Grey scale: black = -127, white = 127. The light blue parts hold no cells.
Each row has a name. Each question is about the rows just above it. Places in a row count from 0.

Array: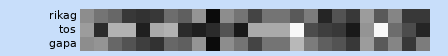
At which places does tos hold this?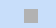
2 3 6
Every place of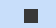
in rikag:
3 5 19 23 24
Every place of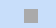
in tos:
5 12 13 14

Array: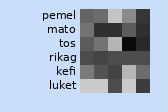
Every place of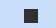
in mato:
1 2 4
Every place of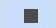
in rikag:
0 2 3 4
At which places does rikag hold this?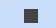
1
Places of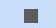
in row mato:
3
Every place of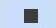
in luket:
4
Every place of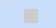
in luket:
0 1 3

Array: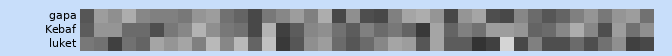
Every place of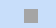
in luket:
5 7 22 25
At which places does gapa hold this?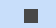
12 18 21 26 30
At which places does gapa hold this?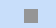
8 25 27 36 38
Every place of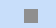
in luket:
16 38
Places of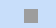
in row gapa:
1 9 15 39
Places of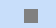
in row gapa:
5 6 16 22 35
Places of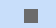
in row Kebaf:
3 4 21 33

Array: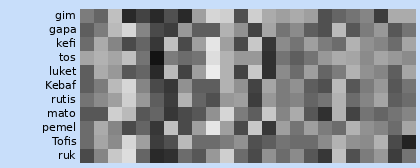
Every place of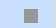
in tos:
11 12 17 22
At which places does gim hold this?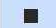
3 5 7

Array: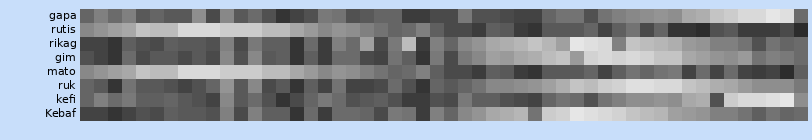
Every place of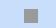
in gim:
30 35 47
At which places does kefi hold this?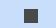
15 26 31
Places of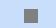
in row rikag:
10 18 25 38 45 46
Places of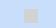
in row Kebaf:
34 38
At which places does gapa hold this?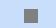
1 3 38
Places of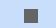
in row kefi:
0 6 16 33

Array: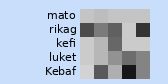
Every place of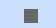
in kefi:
2
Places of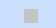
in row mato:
0 2 3 4
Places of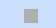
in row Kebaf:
2

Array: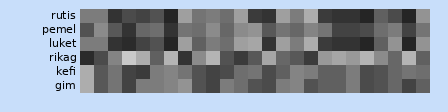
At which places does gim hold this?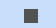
8 12 16 21
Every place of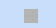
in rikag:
6 9 20 23
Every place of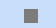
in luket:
0 1 9 15
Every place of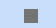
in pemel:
7 14 17 24
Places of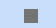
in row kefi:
2 7 12 23

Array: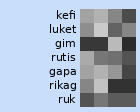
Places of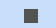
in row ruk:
0
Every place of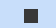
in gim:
0 1
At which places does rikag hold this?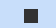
2 3
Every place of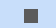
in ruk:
2 3

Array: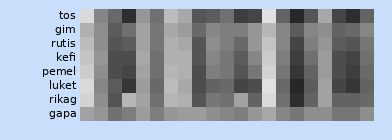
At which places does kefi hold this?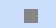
9 12
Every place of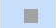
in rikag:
4 11 17
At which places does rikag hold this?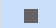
12 16 18 19

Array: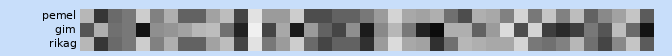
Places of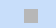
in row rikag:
0 27 35
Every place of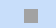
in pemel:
9 24 38
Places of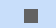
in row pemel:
7 8 18 19 36
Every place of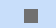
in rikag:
26 33 36
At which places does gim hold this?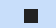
11 24
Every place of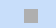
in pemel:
6 25 28

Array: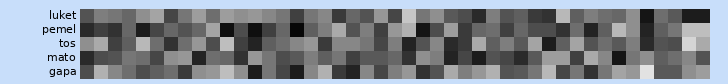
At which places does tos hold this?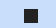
12 23
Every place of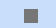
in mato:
3 13 18 39
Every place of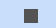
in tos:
24 36 41

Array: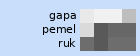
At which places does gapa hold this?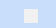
1 2
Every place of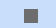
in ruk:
0 2 3
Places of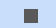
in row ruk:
1
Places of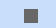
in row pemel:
2 3
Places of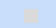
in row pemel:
0

